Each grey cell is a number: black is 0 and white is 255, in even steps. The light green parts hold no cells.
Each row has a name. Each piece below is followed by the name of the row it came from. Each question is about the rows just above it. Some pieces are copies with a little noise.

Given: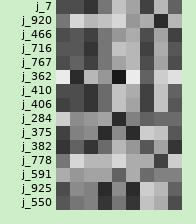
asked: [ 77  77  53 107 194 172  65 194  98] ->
j_410
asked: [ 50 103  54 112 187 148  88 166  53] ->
j_382

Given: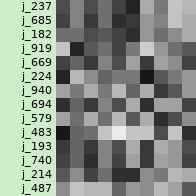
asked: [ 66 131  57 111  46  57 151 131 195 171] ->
j_685
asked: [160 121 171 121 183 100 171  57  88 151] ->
j_940

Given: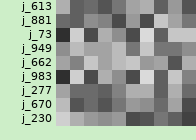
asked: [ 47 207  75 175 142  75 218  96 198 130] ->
j_983
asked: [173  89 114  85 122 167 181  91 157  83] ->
j_613
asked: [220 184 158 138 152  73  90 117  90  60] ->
j_230
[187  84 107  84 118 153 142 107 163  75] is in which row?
j_670
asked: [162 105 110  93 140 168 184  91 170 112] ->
j_277

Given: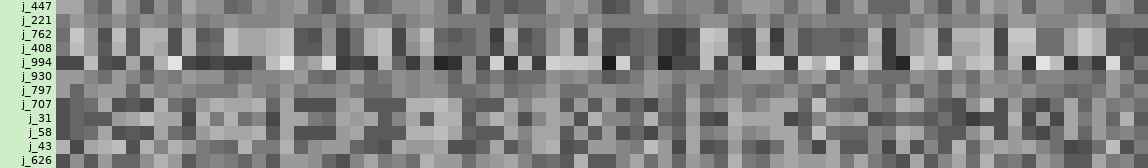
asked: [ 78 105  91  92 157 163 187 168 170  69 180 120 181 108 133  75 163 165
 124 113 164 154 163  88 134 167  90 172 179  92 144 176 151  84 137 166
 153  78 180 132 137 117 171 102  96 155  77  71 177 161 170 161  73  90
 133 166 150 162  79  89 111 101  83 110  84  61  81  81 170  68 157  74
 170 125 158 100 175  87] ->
j_31
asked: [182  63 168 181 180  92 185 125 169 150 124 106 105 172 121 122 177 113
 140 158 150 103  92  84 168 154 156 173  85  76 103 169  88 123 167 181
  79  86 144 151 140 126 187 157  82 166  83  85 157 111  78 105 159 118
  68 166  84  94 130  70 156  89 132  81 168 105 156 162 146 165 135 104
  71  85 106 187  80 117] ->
j_43
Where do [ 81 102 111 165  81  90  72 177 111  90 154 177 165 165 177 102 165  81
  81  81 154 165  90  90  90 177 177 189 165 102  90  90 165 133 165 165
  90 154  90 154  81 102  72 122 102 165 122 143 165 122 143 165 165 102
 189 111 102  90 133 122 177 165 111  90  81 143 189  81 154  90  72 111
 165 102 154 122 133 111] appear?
j_707
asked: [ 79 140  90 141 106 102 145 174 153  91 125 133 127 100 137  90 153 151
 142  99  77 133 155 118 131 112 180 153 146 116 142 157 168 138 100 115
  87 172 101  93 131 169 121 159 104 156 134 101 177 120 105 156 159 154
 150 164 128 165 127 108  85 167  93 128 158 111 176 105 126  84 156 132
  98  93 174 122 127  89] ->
j_626

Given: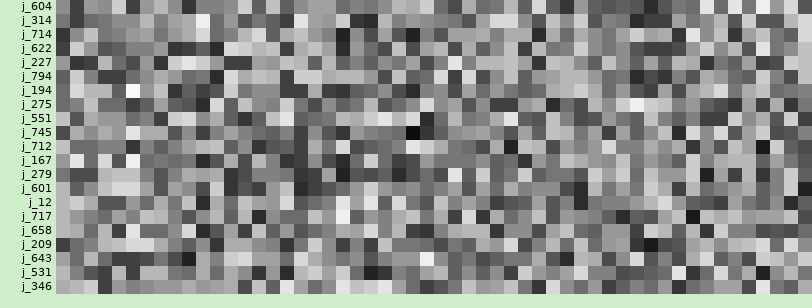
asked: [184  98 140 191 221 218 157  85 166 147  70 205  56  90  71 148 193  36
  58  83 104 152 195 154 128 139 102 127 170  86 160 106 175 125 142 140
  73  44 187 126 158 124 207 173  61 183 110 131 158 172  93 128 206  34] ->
j_601
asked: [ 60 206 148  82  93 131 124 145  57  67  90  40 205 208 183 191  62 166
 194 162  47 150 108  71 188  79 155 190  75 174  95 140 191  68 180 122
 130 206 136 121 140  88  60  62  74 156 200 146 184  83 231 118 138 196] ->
j_622
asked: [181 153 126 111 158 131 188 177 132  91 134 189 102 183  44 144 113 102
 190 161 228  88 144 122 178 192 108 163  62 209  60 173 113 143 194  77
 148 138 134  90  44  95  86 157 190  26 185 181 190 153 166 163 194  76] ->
j_717
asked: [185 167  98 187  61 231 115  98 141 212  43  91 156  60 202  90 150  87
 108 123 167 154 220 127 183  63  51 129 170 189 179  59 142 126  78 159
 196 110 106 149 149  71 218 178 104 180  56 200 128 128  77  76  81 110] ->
j_658
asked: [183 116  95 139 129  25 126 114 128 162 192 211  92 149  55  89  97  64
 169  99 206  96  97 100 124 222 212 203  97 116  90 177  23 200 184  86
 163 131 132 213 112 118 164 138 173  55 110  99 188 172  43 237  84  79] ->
j_712

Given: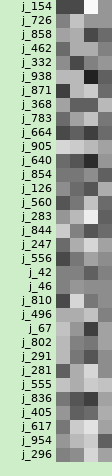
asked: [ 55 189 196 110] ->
j_871
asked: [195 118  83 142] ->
j_291

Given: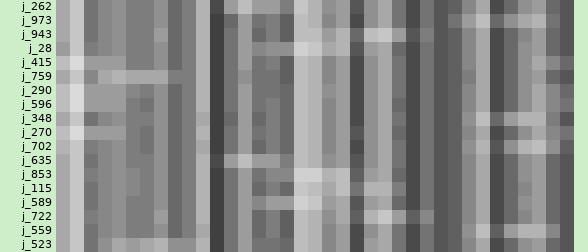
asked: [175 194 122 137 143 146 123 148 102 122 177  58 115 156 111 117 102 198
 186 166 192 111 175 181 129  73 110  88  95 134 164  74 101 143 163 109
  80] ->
j_115
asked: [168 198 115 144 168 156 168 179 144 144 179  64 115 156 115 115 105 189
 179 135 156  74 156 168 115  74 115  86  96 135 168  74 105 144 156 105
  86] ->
j_523
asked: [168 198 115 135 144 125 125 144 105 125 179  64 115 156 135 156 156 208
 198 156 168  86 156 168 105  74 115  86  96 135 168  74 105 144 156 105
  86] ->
j_589
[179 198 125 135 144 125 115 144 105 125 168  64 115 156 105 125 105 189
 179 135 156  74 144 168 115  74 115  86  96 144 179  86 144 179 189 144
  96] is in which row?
j_702

